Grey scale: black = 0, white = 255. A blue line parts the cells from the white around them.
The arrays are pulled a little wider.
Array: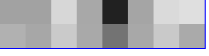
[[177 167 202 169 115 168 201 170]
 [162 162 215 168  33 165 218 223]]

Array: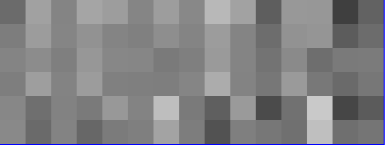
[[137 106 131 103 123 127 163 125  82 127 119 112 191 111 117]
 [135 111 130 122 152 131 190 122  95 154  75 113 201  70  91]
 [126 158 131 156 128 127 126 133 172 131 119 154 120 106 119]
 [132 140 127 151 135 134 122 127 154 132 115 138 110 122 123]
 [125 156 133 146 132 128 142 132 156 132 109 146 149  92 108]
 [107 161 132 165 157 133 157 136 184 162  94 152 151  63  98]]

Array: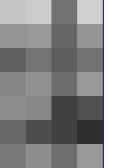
[[122 142 111 154]
 [105  77  65  46]
 [143 135  64  80]
 [133 145 110 153]
 [ 97 115  94 114]
 [150 153 101 149]
 [196 203 114 208]]

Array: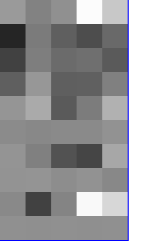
[[144 143 144 143 144]
 [137  65 132 249 215]
 [147 148 141 146 136]
 [148 128  82  69 167]
 [139 136 138 138 146]
 [149 170  90 124 177]
 [ 95 151  95  96 128]
 [ 65 126 107 111  90]
 [ 37 123  95  77 105]
 [154 130 144 252 200]]

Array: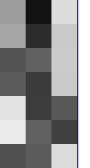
[[ 80  91 219]
 [234  97  64]
 [227  60  88]
 [ 91  59 201]
 [ 83  97 203]
 [165  44 201]
 [157  18 220]]

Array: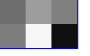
[[125 246  15]
 [110 157 128]]
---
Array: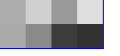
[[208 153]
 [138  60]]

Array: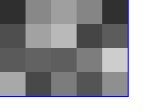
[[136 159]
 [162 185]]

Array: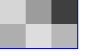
[[156  63]
 [221 183]]

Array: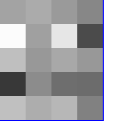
[[171 154]
 [160 230]]

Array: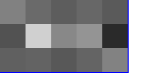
[[106  93]
 [208 136]]

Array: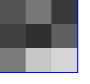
[[119  57]
 [ 47  95]]
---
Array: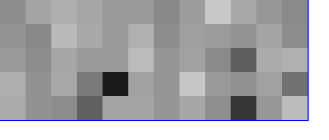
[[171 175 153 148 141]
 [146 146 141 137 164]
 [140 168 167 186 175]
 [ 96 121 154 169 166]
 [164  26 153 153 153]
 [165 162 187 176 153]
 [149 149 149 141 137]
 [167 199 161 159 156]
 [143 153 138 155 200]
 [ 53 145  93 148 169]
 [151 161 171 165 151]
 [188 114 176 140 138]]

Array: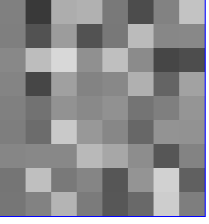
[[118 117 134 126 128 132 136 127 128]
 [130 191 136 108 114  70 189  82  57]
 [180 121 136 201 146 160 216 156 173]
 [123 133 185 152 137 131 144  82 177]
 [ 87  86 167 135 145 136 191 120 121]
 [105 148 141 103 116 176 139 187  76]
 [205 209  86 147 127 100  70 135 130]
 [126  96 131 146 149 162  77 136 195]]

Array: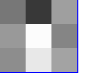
[[141 153 119]
 [232 252  56]
 [163 133 159]]

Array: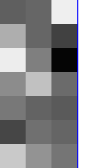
[[201  70 120 140 237 174  95]
 [147 112  99 193 127 102 102]
 [117 101  90 107   5  65 239]]

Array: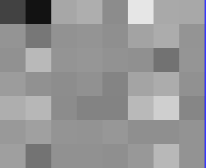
[[159 153 174 156 145 148  66]
 [115 160 183 145 185 119  18]
 [145 148 140 141 148 146 167]
 [145 147 131 145 150 148 174]
 [143 151 131 132 146 143 140]
 [152 143 185 164 144 163 230]
 [184 143 207 172 114 172 169]
 [147 147 134 145 149 148 168]]

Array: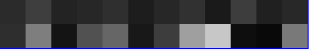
[[ 46  43]
 [126  62]
 [ 20  35]
 [ 81  39]
 [102  47]
 [ 24  29]
 [ 61  39]
 [159  49]
 [199  26]
 [ 14  61]
 [  9  32]
 [121  40]]

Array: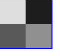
[[ 89 222]
 [144  29]]
